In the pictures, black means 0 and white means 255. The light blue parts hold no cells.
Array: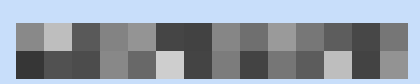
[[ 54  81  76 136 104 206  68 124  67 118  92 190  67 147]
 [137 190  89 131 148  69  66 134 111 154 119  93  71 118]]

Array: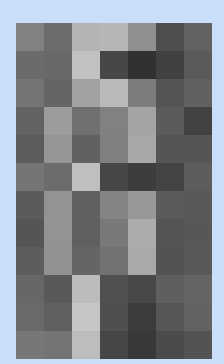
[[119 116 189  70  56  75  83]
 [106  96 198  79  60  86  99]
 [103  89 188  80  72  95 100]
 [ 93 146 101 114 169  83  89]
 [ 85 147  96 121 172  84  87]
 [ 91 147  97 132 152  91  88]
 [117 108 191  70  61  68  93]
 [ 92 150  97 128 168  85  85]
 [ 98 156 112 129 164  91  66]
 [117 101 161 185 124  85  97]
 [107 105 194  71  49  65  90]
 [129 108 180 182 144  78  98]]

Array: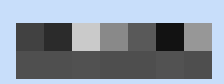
[[ 79  79  81  78  78  82  78]
 [ 65  43 202 137  89  18 151]]

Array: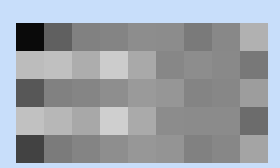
[[ 66 123 132 142 151 148 129 135 164]
 [193 183 168 207 170 140 139 139 108]
 [ 87 129 133 142 154 150 132 135 157]
 [188 192 173 204 169 135 141 137 120]
 [ 10  96 129 132 141 140 122 136 177]]

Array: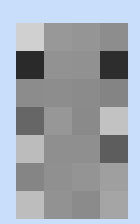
[[189 146 139 165]
 [133 144 148 159]
 [188 143 143  93]
 [102 151 138 194]
 [140 141 139 132]
 [ 42 146 145  45]
 [208 152 149 141]]

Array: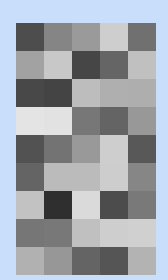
[[177 151 100  85 179]
 [118 120 192 206 208]
 [194  47 218  76 121]
 [100 187 187 205 134]
 [ 82 115 153 206  88]
 [228 226 119 100 152]
 [ 72  68 189 175 174]
 [162 200  70 101 192]
 [ 77 133 154 206 112]]

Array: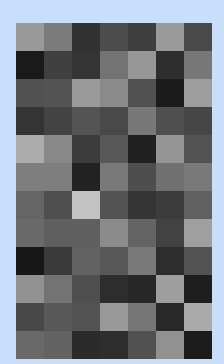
[[105  99  43  46  81 145  28]
 [ 72  88  83 153 118  40 170]
 [146 115  79  45  39 158  30]
 [ 23  58  98  87 121  45  82]
 [106  95  95 139 100  66 159]
 [101  79 195  83  53  60  96]
 [126 126  34 121  78 113 121]
 [171 136  60  87  32 149  82]
 [ 52  67  84  73 120  79  70]
 [ 81  83 154 138  81  27 157]
 [ 26  64  52 115 151  46 119]
 [153 123  50  76  62 154  73]]

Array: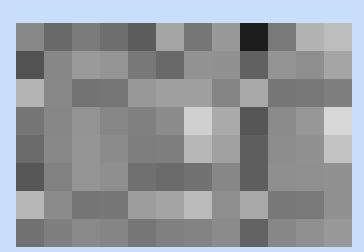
[[114 127 137 133 119 128 131 139  98 135 144 153]
 [183 139 117 119 157 164 186 142 168 120 121 145]
 [ 87 129 149 143 112 107 114 135  94 143 144 145]
 [107 136 149 139 126 127 184 160  94 141 145 194]
 [117 135 147 134 128 139 207 170  86 139 151 215]
 [180 136 115 118 152 159 159 133 168 119 120 127]
 [ 82 135 154 149 120 105 146 145  97 148 142 165]
 [136 105 123 110  93 165 118 153  29 121 179 189]]
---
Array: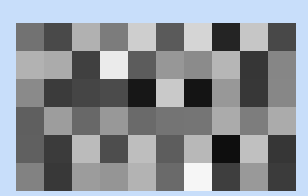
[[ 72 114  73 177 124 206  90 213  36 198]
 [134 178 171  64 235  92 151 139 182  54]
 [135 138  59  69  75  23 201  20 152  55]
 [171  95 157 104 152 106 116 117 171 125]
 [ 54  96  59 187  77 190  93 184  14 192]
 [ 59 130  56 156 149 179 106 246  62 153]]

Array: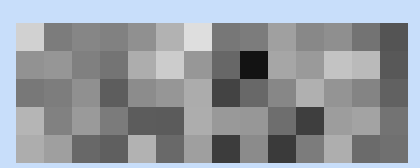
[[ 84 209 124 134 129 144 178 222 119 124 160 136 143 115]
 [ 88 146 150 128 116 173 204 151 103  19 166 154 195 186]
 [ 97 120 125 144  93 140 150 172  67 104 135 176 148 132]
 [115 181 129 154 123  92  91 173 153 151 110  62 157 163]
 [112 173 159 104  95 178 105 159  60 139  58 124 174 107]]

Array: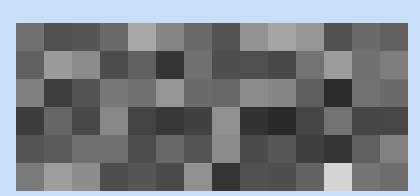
[[ 97 113  80  86 106 166 133 106  83 147 164 149  81 108]
 [126  96 154 139  76  96  53 112  78  80  72 115 156 113]
 [107 128  62  83 121 112 150 108 104 139 134  94  44 114]
 [ 71  61 102  73 136  67  56  65 145  50  41  70 115  70]
 [129  85  92 112 111  78 105  84 139  75  87  64  52  96]
 [109 122 157 141  78  86  74 144  52  81  79  99 212 117]]

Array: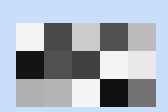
[[187 243  73 203  81]
 [232  20  80  65 244]
 [114 176 181 245  16]]

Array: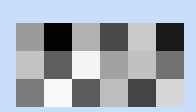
[[ 25 155   2 178  74 202]
 [114 195  94 244 162 193]
 [214 123 249  92 189  68]]

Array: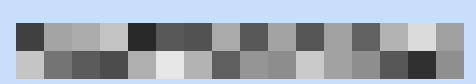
[[160  64 164 172 195  41  88  82 170  88 163  86 162  98 179 219]
 [143 197 116  91  76 175 230 179  95 149 141 202 162 142  87  48]]

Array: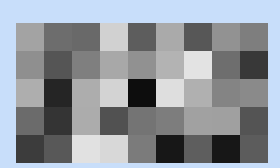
[[126 163 109 105 209  93 170  87 146]
 [ 56 143  85 127 168 145 179 227 110]
 [138 174  37 173 211  13 222 176 132]
 [ 84 107  52 172  81 116 125 161 160]
 [ 92  60  88 225 216 123  23  94  23]]
